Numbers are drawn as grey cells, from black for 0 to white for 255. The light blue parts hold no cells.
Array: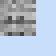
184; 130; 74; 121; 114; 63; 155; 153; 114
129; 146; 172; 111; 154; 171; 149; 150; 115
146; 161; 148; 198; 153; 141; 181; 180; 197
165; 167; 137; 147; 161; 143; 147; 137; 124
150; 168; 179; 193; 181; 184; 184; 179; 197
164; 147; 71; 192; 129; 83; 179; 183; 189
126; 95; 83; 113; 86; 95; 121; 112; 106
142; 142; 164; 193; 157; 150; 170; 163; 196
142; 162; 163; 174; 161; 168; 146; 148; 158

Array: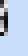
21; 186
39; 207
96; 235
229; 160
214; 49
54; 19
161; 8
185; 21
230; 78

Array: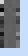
47; 101; 96; 96; 122
213; 95; 96; 100; 97
69; 99; 94; 98; 100
5; 93; 100; 91; 63
162; 96; 96; 101; 136
66; 97; 96; 96; 79
43; 96; 98; 93; 68
65; 98; 97; 96; 103
87; 98; 99; 94; 102
22; 100; 96; 96; 139
76; 97; 97; 96; 82
54; 102; 95; 97; 119

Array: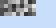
77; 161; 160; 209; 99; 198; 52; 77; 110
100; 92; 156; 178; 201; 99; 198; 50; 91
109; 179; 114; 44; 129; 58; 163; 158; 231
77; 70; 121; 67; 166; 166; 216; 101; 186

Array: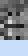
180; 51; 80; 127; 12; 100; 129
121; 121; 100; 94; 87; 124; 74
109; 93; 101; 84; 71; 74; 90
77; 64; 111; 110; 75; 86; 125
131; 118; 17; 120; 42; 154; 133
89; 67; 164; 122; 123; 135; 148
50; 114; 218; 148; 111; 139; 128
189; 43; 50; 50; 33; 25; 106
91; 96; 176; 129; 117; 135; 134
56; 94; 203; 138; 129; 126; 146

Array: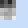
217; 187; 181; 237
52; 89; 34; 120
81; 104; 97; 128
191; 180; 160; 191
177; 159; 165; 184

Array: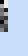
131; 56
5; 234
171; 238
108; 29
123; 179
76; 52
12; 135
84; 79
